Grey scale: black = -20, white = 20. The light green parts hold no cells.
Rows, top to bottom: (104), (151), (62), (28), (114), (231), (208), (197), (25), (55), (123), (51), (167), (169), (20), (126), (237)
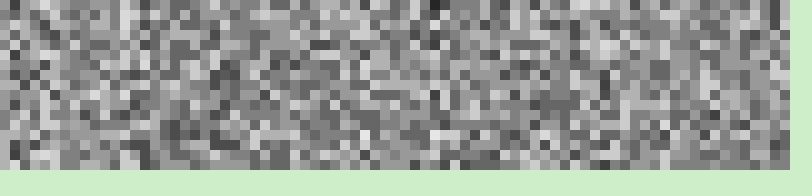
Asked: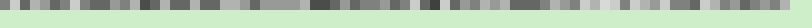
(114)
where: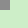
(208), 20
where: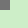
(151), 72
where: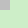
(231), 54
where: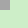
(167), 7
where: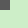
(197), 22

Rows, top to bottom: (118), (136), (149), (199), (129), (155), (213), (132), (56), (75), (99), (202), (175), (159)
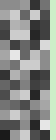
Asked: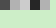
(75)
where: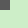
(202), 3
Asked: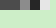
(175)
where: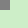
(56), 2
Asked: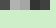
(149)
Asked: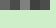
(56)
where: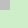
(155), 3

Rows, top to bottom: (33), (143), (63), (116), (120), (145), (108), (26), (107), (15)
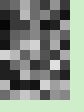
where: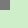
(26), 3
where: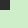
(108), 3
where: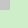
(15), 2
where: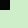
(63), 0

